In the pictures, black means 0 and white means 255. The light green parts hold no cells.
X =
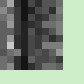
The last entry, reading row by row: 96
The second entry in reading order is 167
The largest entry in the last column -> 152
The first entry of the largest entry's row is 96
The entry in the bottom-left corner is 110
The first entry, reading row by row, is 110
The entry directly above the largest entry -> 152
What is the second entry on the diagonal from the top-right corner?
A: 47
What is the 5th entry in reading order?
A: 72
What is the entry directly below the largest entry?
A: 110
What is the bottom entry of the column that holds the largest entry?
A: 138
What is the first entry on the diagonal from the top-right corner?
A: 110
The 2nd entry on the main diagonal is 96
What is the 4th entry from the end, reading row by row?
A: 72
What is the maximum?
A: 199
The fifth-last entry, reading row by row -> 47
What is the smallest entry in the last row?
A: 20
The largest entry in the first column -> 138
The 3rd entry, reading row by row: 47
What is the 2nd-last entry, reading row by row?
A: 110
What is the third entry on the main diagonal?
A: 59

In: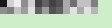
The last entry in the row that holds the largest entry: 127
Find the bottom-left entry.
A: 141
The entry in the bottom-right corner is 182
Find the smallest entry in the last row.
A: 82
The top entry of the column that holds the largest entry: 237
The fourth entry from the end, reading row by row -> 225
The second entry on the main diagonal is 127
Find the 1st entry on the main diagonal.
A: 24

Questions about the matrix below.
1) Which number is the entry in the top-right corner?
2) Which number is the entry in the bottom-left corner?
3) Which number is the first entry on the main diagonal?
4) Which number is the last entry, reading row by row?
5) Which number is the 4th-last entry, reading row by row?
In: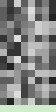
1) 51
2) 93
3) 123
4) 51
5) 206

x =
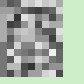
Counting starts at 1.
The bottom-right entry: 76
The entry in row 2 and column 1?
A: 159
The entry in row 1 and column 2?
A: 89
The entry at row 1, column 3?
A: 103
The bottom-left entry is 118
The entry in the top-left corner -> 132
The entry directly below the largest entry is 118
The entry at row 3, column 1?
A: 171
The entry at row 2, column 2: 159
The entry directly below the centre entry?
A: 132
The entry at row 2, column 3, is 132
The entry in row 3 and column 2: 187
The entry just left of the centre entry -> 187
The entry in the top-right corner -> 171
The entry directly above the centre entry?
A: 187
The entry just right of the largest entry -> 103

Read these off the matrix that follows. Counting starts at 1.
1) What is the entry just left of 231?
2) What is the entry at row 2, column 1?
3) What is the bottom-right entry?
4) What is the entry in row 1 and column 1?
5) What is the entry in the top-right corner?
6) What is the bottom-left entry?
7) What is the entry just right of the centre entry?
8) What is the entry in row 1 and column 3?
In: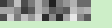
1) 165
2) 165
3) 90
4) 61
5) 106
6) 77
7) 90
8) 192

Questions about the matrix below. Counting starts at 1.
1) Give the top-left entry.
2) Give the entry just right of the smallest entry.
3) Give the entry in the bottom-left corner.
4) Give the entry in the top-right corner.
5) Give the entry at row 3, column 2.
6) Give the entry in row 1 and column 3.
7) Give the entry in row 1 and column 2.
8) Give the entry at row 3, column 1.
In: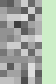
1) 106
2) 106
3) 192
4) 176
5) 205
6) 146
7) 92
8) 176

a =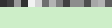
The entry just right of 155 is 49
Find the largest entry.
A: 242
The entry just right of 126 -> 64
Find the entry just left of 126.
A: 179
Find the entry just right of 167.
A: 179

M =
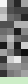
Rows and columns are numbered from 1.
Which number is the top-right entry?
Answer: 162
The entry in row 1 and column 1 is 245
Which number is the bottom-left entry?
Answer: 51
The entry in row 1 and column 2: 92
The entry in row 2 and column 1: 178
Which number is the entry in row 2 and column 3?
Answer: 67
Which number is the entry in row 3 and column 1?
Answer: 205
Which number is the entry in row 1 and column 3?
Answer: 39
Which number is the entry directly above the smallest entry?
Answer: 205
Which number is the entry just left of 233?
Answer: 205
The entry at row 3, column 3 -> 92

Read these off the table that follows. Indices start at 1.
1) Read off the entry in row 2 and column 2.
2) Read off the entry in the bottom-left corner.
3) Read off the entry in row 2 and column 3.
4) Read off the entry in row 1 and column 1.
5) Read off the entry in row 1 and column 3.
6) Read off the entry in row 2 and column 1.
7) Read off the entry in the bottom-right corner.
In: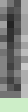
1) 77
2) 115
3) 89
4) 161
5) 77
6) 131
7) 188

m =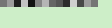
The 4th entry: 195
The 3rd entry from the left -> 32
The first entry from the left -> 117
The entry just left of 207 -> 44

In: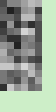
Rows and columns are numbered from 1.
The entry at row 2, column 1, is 93
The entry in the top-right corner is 175
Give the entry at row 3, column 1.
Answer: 105
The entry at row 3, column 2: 105
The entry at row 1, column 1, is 77
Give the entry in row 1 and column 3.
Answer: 133
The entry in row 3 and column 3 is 77
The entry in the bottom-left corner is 48
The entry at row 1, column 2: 133
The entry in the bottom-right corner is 120

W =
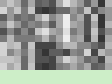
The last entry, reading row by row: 168
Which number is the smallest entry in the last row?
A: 53
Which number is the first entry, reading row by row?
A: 168
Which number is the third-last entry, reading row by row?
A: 94
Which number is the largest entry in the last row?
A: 211
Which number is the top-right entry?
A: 183
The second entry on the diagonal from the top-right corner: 136
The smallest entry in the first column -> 82
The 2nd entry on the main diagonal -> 152
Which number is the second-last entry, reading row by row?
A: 106
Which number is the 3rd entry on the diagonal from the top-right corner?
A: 196
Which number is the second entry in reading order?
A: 196

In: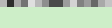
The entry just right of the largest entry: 184
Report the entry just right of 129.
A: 156
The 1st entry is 184
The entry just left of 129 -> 211
